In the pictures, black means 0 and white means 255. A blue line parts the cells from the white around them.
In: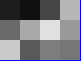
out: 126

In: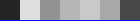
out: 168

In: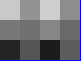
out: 28

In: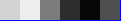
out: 7

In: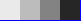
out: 131

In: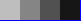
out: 81
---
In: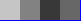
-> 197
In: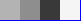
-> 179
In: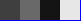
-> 63
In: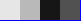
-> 230
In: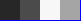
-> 39
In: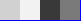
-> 209
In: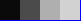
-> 10
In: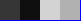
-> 54
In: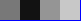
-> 120
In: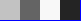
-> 194
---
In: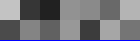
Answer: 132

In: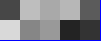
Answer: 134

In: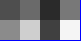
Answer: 207

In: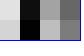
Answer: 2

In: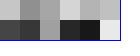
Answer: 55

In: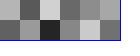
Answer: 154

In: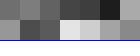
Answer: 77

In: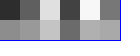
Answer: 153
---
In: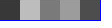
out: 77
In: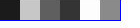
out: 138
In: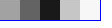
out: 247
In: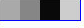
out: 205
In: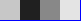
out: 228
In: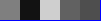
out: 78
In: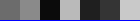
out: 201
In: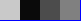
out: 128
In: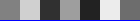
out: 109
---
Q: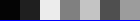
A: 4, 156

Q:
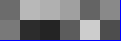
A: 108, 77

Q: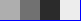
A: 174, 237

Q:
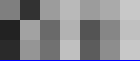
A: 127, 200

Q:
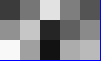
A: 59, 186

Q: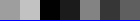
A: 158, 95

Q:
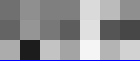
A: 112, 210

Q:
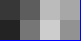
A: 55, 146

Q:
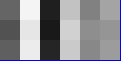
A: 101, 156
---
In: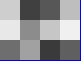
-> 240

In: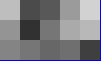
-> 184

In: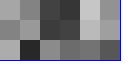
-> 159

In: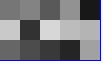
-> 180

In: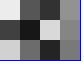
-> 133

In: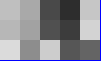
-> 211

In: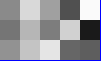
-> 26

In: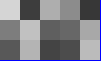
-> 168
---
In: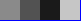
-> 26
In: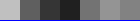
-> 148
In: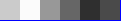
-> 47
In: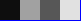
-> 87
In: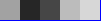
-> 188
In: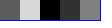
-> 50
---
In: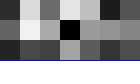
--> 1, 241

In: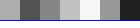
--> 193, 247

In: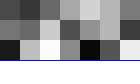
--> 79, 252

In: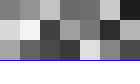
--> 159, 244

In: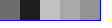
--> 193, 193

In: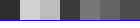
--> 58, 208

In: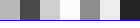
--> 251, 251

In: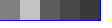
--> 93, 196

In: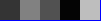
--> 81, 190

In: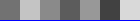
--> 92, 217
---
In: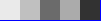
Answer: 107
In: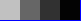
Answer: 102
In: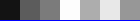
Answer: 173
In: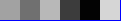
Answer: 60
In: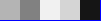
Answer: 241
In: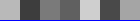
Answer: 207
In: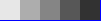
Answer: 133
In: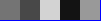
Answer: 211
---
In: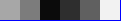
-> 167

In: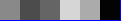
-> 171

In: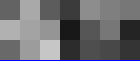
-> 177

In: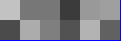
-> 179

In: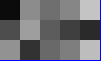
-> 189

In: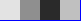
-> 192

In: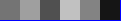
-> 159

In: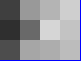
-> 207

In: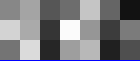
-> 219

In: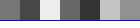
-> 196
